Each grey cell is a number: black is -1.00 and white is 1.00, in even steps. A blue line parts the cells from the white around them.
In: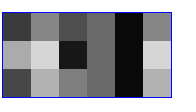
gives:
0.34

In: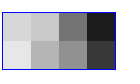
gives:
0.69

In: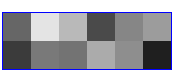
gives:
-0.20

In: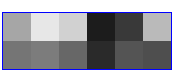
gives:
0.30

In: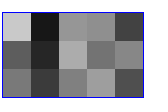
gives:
-0.27

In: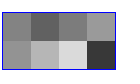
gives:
0.03

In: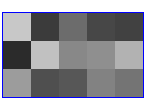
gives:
-0.66
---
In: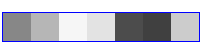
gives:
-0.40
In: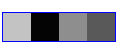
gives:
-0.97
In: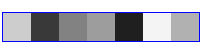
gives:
-0.76
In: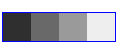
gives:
-0.18
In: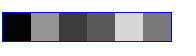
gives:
-0.30
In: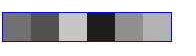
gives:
-0.77
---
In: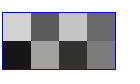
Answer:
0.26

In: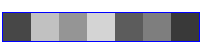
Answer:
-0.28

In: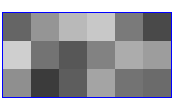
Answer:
0.29

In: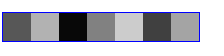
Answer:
0.60

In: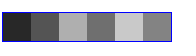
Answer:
-0.13

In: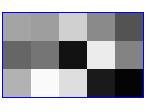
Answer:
0.74

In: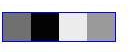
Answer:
-0.98

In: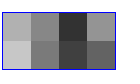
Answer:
-0.04

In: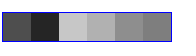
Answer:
0.39
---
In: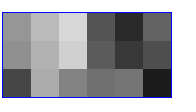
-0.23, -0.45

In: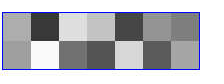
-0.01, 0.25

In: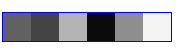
0.91, -0.24

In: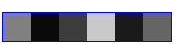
-0.21, 0.00

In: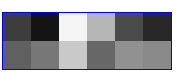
-0.69, -0.25

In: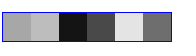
-0.14, 0.31

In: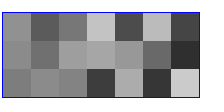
-0.46, -0.02

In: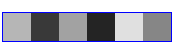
0.05, 0.43

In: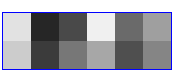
0.25, 0.60
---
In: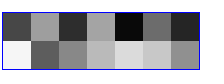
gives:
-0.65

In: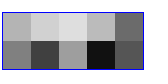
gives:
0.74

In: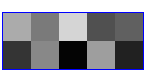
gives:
0.67

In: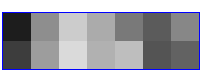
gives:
0.60

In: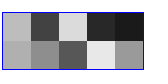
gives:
0.72

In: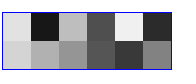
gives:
0.49
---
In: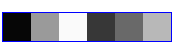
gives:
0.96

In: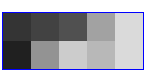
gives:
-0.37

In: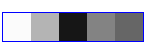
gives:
-0.83

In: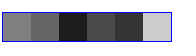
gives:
-0.77

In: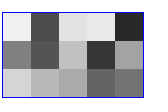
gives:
0.77

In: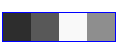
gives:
0.95

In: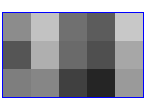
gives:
-0.12
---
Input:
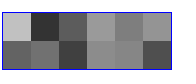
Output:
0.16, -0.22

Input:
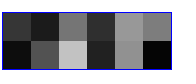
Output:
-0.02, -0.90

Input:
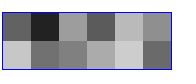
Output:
0.12, 0.56

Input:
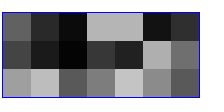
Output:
-0.63, 0.25

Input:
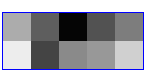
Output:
-0.02, 0.86

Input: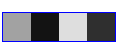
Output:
-0.63, 0.27

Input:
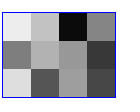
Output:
0.04, 0.74
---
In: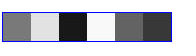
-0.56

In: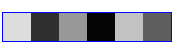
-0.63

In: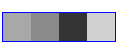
0.09

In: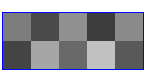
-0.47

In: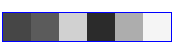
-0.45

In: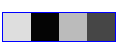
-0.45
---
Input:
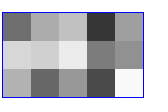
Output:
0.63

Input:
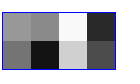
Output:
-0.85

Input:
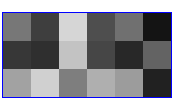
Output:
-0.63

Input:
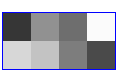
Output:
0.53

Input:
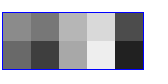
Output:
-0.51

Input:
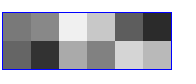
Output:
-0.61

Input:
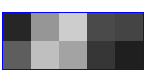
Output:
0.50

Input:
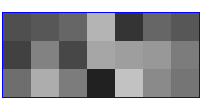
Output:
0.02
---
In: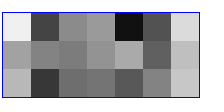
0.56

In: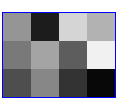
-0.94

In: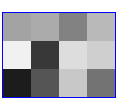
-0.10

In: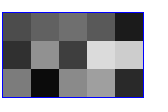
-0.68

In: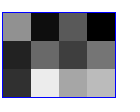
0.47

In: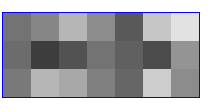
0.10

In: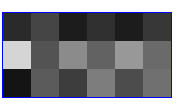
-0.12

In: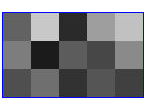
-0.50
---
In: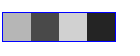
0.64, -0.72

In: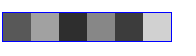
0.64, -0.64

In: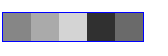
0.66, -0.62

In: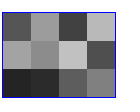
0.51, -0.72

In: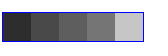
0.55, -0.65

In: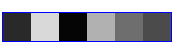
0.70, -0.96

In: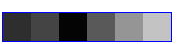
0.53, -0.97
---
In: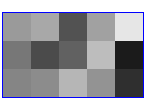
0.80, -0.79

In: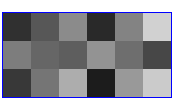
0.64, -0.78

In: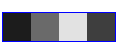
0.77, -0.78

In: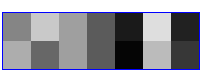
0.74, -0.96

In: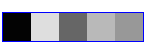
0.74, -0.98

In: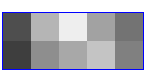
0.87, -0.51

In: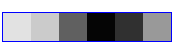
0.77, -0.96

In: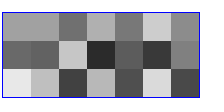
0.82, -0.66
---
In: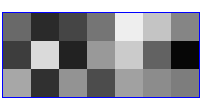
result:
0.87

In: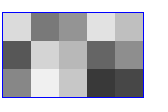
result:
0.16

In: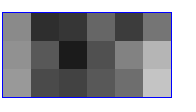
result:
-0.20

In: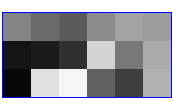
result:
0.10

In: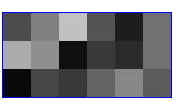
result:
-0.34

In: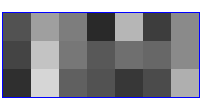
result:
0.43

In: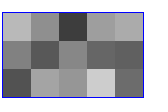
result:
-0.52
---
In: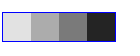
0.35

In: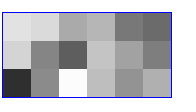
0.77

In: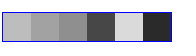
0.48

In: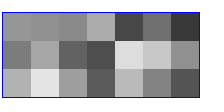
0.73

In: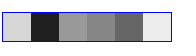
0.69

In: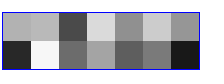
0.71

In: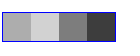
0.36

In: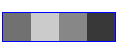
0.06

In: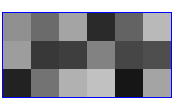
0.45

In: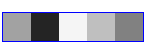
0.50
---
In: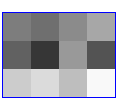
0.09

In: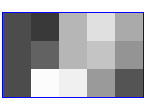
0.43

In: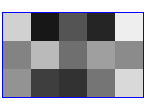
-0.34

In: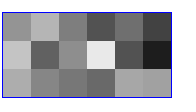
-0.01

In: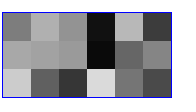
0.15

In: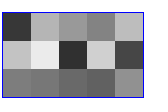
0.20
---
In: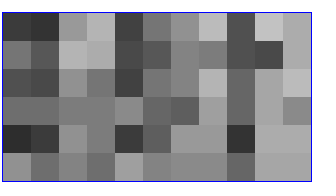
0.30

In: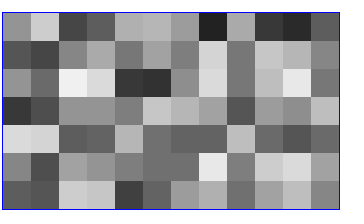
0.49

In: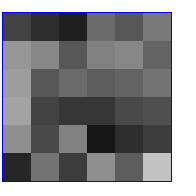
-0.27

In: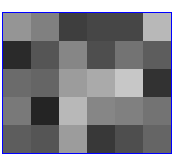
-0.39

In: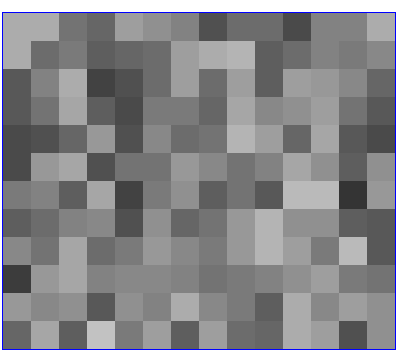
-0.37
